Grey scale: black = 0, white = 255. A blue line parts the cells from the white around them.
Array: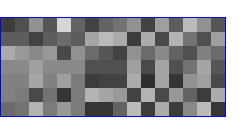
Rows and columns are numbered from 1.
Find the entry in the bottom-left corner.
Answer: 107
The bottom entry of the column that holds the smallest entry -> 60
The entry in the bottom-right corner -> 53
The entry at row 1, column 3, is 145
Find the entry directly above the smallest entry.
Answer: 73
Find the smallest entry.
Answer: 46
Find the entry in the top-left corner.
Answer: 60
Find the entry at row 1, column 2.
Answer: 80
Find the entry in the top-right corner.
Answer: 86
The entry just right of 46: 165
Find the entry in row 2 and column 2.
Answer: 93
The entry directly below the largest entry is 107
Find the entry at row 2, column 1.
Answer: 93
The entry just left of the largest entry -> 86
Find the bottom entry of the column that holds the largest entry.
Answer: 152
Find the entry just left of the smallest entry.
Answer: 171
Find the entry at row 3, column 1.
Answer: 171
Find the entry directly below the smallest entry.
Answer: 179
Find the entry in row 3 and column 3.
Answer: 137

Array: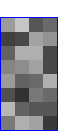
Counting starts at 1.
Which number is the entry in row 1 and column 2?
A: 197
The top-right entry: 106
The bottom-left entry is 121
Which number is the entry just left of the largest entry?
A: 155
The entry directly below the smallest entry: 98
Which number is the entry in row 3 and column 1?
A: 98
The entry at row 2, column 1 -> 64
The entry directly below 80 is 183

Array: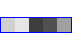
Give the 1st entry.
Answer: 208
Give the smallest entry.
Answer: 62
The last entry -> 160

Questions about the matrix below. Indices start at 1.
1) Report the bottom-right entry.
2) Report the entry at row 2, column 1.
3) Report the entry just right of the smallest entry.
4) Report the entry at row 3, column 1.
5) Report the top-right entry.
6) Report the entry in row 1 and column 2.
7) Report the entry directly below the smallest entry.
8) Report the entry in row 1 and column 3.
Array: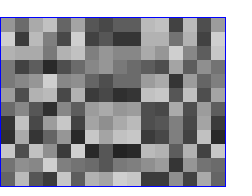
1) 101
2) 207
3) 41
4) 178
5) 156
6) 107
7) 121
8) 170

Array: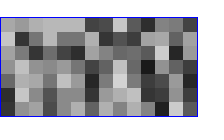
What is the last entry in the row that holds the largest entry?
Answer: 38
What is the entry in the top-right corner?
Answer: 67
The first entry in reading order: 168
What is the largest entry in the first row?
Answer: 198
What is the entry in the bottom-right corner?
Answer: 90
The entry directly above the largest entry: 192
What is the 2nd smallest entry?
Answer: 32
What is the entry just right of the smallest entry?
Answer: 146
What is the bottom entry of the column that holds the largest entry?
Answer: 131
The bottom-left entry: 53
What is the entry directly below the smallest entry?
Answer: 61
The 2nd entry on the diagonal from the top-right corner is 98
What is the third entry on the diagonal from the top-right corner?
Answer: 204
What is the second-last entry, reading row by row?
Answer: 204
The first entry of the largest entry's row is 104
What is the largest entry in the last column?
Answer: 162
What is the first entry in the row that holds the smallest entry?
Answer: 146
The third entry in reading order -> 176
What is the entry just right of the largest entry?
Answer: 123
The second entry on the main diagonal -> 53
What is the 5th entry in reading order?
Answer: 184
